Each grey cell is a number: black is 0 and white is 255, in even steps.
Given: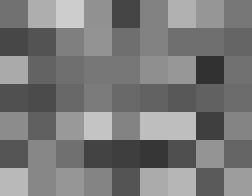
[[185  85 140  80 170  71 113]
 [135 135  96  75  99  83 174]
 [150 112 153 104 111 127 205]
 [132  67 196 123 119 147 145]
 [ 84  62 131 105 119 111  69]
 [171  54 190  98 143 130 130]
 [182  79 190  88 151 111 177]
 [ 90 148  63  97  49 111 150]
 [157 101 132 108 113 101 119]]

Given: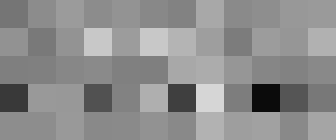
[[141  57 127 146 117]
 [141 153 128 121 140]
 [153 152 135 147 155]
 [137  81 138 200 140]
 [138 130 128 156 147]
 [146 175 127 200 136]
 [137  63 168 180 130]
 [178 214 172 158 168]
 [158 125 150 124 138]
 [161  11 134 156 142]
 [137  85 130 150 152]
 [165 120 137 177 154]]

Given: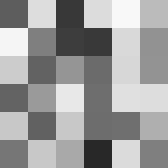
[[118 200  99 204 245  93]
 [200  97 154  98 127 221]
 [169 200 232 149  61  56]
 [ 40 109 110 107  57 220]
 [219 111 224 215 217 248]
 [127 175 221 147 146 187]]

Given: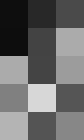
[[180 128 171  13  14]
 [ 84 215  68  67  40]
 [135  85 156 171  74]]

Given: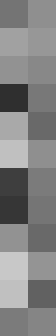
[[123 192 200 146  54  62 192 169  47 146 161 116]
 [133  97 148 105 117 123 143 105 120 136 151 143]]

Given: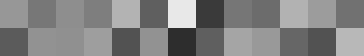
[[ 91 151]
 [146 119]
 [144 142]
 [158 126]
 [ 82 179]
 [146  95]
 [ 45 232]
 [ 95  58]
 [165 118]
 [153 108]
 [102 178]
 [ 82 156]
 [184 113]]

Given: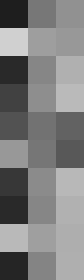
[[ 37 185  41  55 152  82  65  41 208  30]
 [132 159 134 139 118 114 142 134 158 119]
 [175 174 177 184  88  98 186 176 152 145]]

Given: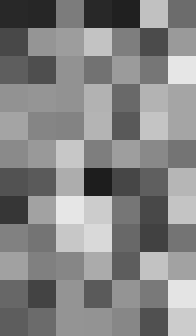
[[ 93 103 161 129  54  82 138 164 146  94  72  40]
 [107  67 128 116 162  90 153 133 149  78 149  38]
 [148 148 134 199 230 173 199 131 146 146 157 124]
 [147  90 171 217 204  29 126 180 178 114 195  40]
 [135 148  93 104 118  70 158  89 105 155 126  32]
 [ 80 121 194  65  72  95 137 196 179 118  75 193]
 [204 228 162 116 196 182 116 165 165 230 154 108]]
